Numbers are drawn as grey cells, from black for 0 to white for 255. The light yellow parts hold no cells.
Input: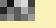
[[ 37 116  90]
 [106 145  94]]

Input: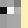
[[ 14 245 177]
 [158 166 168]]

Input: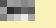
[[161  43  69]
 [127 181 205]]

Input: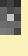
[[102  75  86]
 [ 98 195  64]]

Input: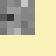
[[123 159 156]
 [ 87  53 144]]

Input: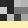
[[205  37 118]
 [ 39 188  63]]

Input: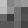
[[187 148 114]
 [102  60 112]]

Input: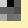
[[ 98  96  78]
 [168 111 115]]

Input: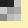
[[203 158 172]
 [138 186 199]]
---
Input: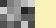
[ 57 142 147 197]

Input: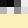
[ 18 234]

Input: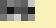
[ 87  20 206]

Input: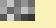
[156 105 106]

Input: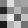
[128 138  91 114]

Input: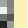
[165 136]
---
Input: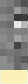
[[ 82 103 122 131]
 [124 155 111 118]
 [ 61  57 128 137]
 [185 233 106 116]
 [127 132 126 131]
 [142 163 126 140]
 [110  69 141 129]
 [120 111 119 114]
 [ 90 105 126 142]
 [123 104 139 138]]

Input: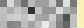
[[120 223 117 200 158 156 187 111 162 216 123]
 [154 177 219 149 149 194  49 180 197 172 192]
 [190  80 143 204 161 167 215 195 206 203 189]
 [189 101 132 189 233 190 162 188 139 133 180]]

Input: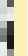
[[ 91 217]
 [225 211]
 [237 226]
 [ 54 191]
 [ 49 134]
 [ 25 117]
 [ 23 236]
 [146 234]]

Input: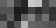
[[106  70 192 200  39  61 119  96]
 [ 50  65  45  68  32  27  83  83]
 [ 55 115  77 130  99  31  95  61]
 [ 81  90  96 103 179  85  51 108]]

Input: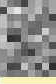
[[162 144 178 156  71 111 127 179]
 [167 117 190 161 168 229 200  74]
 [ 70 125 119 178 120 137 126 188]
 [124 123 105 113 131 175 150 191]
 [140 203 107 101 138 100 107 164]
 [161 122 197 172 143  59  50 201]
 [ 81 147 125 124  95 158 178 185]
 [154 166 130  64  87 117 164 137]
 [ 95 132 164 151 133 120 134 141]
 [ 49 186  71 138 194  75  71 163]
 [141  96 134 162 118 123 114 137]]

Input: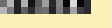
[[ 45   5 216   8 131  42 158  91  21 176  33 180 111]
 [ 43  64 162  55 121  36 111 104  46  95  33 124 182]]

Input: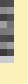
[[ 78  74]
 [149 141]
 [ 80  65]
 [115 158]
 [124 120]
 [ 71  75]
 [156 137]
 [ 78  58]
 [205 203]]
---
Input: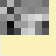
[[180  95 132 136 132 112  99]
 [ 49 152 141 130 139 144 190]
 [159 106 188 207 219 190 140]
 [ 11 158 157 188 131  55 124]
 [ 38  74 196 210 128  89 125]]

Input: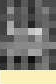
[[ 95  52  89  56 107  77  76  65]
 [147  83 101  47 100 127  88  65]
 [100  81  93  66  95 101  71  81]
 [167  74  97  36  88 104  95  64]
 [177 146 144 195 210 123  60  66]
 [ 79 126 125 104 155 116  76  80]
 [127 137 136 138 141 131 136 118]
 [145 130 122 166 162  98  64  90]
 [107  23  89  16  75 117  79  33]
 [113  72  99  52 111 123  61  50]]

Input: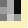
[[173  13 113]
 [173  11 158]
 [200 152 125]]

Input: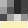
[[124  40  65 180]
 [ 85  40  68 154]
 [163 214 147  75]]

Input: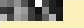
[[110 145  84  28 252  68  33  16 127]
 [ 46 171 155  62  17 134  32  29  55]
 [ 73 162 140  61  36  95 178  26 184]]

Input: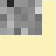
[[ 38 148 146 129 176 146]
 [153 117 134 140 208 167]
 [167 134 125 145 113 115]
 [182 140 143 140 129 140]
 [167 108 184 132 124 159]]
